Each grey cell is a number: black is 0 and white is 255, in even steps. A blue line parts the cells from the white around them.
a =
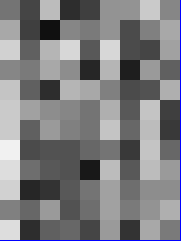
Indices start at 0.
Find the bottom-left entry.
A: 221
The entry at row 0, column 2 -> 188
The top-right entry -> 134
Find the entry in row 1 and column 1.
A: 63
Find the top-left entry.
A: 116
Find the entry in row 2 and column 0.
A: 209
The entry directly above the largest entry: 202
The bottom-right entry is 122
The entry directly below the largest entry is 221
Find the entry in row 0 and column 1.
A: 69
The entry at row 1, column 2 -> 16
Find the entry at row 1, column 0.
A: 168
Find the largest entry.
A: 241
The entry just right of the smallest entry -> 134
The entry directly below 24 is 116
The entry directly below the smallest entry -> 181
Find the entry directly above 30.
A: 75

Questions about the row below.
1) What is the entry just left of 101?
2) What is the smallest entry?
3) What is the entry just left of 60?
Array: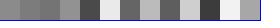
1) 234
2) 60
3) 207

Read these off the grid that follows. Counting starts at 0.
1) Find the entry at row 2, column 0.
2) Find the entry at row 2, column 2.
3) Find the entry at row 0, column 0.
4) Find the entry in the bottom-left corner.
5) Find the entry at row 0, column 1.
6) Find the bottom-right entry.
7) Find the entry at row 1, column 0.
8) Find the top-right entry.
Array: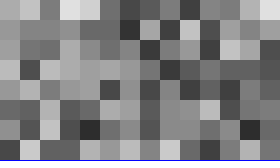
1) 159
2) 111
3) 172
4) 72
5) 194
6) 117
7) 152
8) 224

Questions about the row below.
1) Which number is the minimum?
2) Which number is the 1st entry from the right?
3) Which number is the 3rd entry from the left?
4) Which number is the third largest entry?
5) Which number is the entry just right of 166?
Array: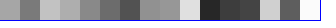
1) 39
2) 251
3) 194
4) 208
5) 122

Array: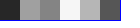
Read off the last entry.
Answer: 86
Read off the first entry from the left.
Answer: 39

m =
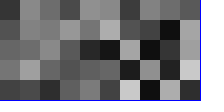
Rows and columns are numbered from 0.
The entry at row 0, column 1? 137
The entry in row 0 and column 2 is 109
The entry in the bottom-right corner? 46
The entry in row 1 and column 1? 130
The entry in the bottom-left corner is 66
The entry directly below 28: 201
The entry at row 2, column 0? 102
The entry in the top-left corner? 53
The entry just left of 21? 40
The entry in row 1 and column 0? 82
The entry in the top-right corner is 89
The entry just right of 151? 117
